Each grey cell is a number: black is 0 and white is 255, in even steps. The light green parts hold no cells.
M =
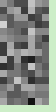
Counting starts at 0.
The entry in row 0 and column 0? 151
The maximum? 210
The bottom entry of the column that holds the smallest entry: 18
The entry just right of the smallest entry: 167
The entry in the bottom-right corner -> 135
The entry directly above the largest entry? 119
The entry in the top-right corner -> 135
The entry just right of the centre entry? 167
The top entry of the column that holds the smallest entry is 195
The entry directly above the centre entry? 61
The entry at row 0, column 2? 76
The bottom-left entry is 167
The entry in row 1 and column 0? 76
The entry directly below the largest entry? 135
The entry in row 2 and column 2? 151
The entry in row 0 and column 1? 119
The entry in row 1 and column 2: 167
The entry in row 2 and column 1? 90
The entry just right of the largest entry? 90
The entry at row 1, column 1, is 151

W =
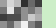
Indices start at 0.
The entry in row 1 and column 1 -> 229
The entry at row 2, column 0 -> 61
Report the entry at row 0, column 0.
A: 159
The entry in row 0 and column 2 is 188
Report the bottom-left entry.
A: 144
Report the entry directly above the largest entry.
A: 144
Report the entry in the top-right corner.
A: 61

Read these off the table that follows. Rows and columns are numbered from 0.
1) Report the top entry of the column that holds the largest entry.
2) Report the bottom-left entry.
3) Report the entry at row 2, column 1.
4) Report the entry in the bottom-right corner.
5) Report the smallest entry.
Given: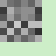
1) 101
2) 174
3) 158
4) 174
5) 47

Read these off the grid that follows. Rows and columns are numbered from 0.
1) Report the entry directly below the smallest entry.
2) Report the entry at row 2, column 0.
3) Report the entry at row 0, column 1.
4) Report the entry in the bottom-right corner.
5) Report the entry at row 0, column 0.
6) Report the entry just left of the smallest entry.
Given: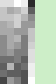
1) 95
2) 196
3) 222
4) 254
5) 222
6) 238

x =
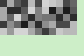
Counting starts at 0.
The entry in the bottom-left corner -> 200
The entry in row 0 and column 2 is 89
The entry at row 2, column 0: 169
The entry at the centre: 129
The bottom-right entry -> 185
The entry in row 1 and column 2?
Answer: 44
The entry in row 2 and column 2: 212
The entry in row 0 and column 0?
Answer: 59
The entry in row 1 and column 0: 169
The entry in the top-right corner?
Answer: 101

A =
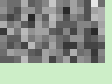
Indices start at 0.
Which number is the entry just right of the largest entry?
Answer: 109
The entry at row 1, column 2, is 81
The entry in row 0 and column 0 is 133
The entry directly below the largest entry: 162
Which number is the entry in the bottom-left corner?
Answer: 94
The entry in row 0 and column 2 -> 109
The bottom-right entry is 121
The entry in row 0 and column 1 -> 109
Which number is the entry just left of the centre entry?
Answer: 162
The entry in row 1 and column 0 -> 146
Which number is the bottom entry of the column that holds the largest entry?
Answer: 68
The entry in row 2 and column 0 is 109
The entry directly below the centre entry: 146
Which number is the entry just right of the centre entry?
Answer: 81
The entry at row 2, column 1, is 68
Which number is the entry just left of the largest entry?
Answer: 81
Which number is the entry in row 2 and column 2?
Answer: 94
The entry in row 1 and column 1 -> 109
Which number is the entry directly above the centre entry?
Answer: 174
